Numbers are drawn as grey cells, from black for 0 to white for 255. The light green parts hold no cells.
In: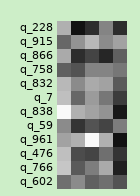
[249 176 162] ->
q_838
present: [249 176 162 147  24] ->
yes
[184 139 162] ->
q_915

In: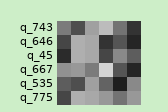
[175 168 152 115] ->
q_775
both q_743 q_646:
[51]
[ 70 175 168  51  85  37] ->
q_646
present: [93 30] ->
no
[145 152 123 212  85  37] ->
q_667
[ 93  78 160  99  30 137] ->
q_535

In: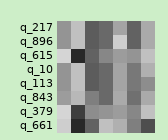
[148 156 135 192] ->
q_379
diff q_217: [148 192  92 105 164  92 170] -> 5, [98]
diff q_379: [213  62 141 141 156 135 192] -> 3, [148]
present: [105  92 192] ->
no
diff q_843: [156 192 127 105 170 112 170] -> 1, [184]

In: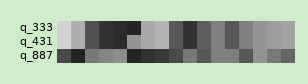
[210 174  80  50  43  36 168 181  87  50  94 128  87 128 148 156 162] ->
q_333
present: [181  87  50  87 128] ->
no
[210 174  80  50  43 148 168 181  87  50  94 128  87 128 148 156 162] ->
q_431
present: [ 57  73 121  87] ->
yes
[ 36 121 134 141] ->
q_887

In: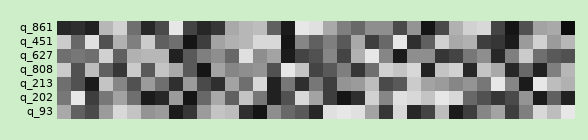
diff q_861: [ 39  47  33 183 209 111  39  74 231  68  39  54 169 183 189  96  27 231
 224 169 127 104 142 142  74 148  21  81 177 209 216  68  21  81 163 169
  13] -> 27, [74]
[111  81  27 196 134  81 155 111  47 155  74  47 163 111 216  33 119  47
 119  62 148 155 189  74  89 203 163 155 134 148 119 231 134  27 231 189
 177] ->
q_213

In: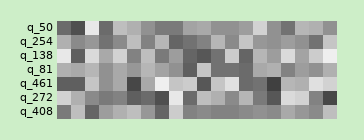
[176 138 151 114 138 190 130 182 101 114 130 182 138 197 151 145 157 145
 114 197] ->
q_254
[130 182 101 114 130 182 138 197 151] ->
q_254
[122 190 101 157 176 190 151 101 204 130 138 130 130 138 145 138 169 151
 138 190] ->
q_408
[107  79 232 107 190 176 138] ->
q_272
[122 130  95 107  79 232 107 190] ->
q_272
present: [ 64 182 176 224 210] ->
yes

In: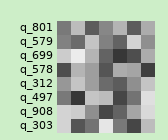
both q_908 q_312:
[143]
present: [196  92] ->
no

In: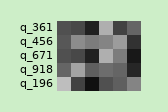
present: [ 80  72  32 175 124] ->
yes
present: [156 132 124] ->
no
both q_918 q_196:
[95]
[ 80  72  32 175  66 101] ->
q_361
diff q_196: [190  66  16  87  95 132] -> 3, [80]

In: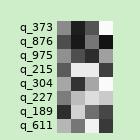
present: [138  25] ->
no
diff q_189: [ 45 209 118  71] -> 2, [111]
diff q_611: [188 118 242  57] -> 0, [182]
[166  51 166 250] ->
q_304

